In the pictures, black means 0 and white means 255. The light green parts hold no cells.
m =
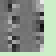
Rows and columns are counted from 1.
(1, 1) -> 110
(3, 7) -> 117
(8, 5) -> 112
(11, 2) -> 110
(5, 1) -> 111
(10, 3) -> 185
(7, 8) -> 116
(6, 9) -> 102
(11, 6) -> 112
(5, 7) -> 117
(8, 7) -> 113
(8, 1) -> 119
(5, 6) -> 120
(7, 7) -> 112
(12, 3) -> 156
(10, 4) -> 41
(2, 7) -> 117
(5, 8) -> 117
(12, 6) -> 121
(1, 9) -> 134
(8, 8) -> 119
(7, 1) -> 121
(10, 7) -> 116
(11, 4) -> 164
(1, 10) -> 159
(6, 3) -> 179
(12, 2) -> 115
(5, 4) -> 49
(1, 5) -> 111
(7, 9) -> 103
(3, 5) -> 127

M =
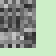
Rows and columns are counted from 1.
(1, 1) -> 170
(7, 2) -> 144
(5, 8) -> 101
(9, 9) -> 47
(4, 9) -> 137
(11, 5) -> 144
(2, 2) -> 197
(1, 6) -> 87
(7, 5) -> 55
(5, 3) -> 67
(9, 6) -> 117
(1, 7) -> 114
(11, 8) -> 110
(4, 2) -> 110
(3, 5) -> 63
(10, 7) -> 55
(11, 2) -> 135
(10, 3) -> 143
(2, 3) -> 113
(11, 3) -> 130
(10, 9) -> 61
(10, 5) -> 114
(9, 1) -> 175
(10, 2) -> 171
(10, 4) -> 193
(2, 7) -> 43
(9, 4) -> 197
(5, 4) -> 102
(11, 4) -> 151
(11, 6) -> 117
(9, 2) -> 146
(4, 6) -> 109
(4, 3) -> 150
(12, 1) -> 85

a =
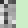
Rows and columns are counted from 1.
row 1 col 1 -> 46
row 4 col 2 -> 74
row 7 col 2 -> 141
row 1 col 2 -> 207
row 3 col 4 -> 154
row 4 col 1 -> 174
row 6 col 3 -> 180
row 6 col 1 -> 225

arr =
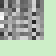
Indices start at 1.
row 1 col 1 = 69
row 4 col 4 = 202
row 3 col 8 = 158
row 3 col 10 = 136
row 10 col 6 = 211
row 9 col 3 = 74
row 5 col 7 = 97
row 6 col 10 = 168
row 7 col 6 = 114
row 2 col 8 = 130
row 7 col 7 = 93
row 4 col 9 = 61
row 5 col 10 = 179
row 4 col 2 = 168
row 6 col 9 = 33
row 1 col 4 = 114
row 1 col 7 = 105
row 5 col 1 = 250
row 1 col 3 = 87
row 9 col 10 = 74
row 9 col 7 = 120
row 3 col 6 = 95
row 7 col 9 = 208
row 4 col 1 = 235
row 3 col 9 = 217
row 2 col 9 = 205
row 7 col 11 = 140
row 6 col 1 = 149
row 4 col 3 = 124
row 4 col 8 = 166

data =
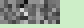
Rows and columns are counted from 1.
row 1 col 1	140
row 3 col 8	107
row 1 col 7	15
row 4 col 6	94
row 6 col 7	181
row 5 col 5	91
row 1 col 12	78
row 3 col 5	118
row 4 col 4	95
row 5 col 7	51
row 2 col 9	89
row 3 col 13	93
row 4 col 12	86
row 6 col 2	135
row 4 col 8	100
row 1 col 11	165
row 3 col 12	78
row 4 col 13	140
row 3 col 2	139
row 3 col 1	88
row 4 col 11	118
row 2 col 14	102
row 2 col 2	91
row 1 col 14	118

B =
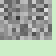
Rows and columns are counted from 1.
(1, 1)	188
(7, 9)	131
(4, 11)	174
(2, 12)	88
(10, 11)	192
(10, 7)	167
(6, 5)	133
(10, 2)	139
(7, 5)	165
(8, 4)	100
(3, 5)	99
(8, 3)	177
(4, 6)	180
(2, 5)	163
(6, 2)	183
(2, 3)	105
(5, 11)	94
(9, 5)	142
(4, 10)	164
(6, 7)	153
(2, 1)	105
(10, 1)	121
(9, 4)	135
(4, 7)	188
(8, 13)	98
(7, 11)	143
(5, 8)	105
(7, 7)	96
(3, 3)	135
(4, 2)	158
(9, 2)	146
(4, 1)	136
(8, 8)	142
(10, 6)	190
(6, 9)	121
